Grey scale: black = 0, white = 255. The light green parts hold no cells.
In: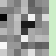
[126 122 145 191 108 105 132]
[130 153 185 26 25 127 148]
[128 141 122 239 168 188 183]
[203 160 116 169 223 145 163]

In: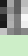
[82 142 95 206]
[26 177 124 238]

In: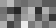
[112 67 37 146 187 46 176 121]
[176 69 107 234 122 155 105 140]

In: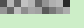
[149 103 189 141 167 161 89 120 147 172]

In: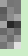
[90 135 120]
[164 40 64]
[138 109 148]

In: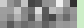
[158 156 198 135 110 220 89 188 174 131 151]
[138 91 131 110 123 134 98 126 155 151 159]

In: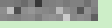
[142 191 78 142 150 139 135 130 185 143 133 86 144 127]

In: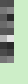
[120 135]
[106 121]
[180 226]
[75 64]

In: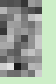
[181 138 138 96 81 63]
[76 159 156 130 115 161]
[153 188 126 71 147 199]
[138 101 90 174 194 167]
[205 224 25 88 182 176]
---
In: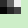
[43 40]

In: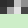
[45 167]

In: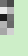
[112 185]

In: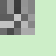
[98 152 197 184 170]

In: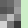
[97 94 126]

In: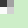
[57 209]

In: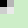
[2 234]

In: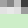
[162 232]
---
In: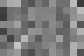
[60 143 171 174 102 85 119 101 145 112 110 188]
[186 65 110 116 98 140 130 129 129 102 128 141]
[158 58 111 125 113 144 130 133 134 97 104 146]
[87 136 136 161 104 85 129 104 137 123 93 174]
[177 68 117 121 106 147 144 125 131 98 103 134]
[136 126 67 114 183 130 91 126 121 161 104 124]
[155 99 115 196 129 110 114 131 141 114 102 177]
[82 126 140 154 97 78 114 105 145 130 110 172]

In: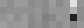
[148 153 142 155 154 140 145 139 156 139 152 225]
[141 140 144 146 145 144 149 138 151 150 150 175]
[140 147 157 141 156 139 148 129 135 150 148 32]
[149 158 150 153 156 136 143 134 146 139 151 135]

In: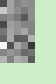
[140 79 163 131 146]
[143 199 161 140 123]
[141 128 139 120 88]
[131 74 158 148 132]
[131 120 165 148 166]
[176 101 170 92 96]
[57 249 81 168 138]
[114 133 150 139 105]
[91 179 130 173 161]

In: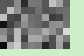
[99 89 86 139 44 120 117 86 193 161]
[108 90 191 143 82 84 111 83 92 104]
[111 192 74 65 154 109 104 162 60 71]
[116 19 65 95 143 114 105 86 142 147]
[217 136 98 187 99 139 135 172 145 110]
[122 157 82 189 64 168 167 131 79 167]
[68 11 175 204 103 129 122 37 78 161]

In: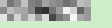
[179 187 117 143 194 128 118 161 143 135 112 127 190]
[149 137 190 170 165 134 61 48 114 157 241 212 100]
[154 229 137 212 161 210 158 219 71 121 143 245 167]

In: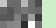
[77 198 108 106 183 111]
[102 100 86 107 119 110]
[58 88 87 127 86 158]
[110 117 133 138 43 250]

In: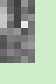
[100 153 98 64 149]
[88 186 104 71 112]
[144 201 141 68 132]
[116 197 105 69 235]
[119 142 135 151 85]
[140 89 125 120 122]
[151 84 111 91 141]
[117 105 131 118 109]
[113 88 101 110 142]

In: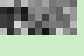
[106 185 193 108 187 147 136 161 120 129 128]
[150 42 29 70 23 129 140 134 116 98 177]
[153 61 49 95 33 100 138 67 132 96 107]
[182 59 53 212 140 122 72 112 122 117 108]
[117 187 43 112 193 41 90 20 96 211 148]

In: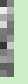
[132 73]
[182 237]
[147 169]
[120 216]
[111 123]
[145 117]
[199 54]
[143 125]
[148 158]
[98 96]
[99 124]
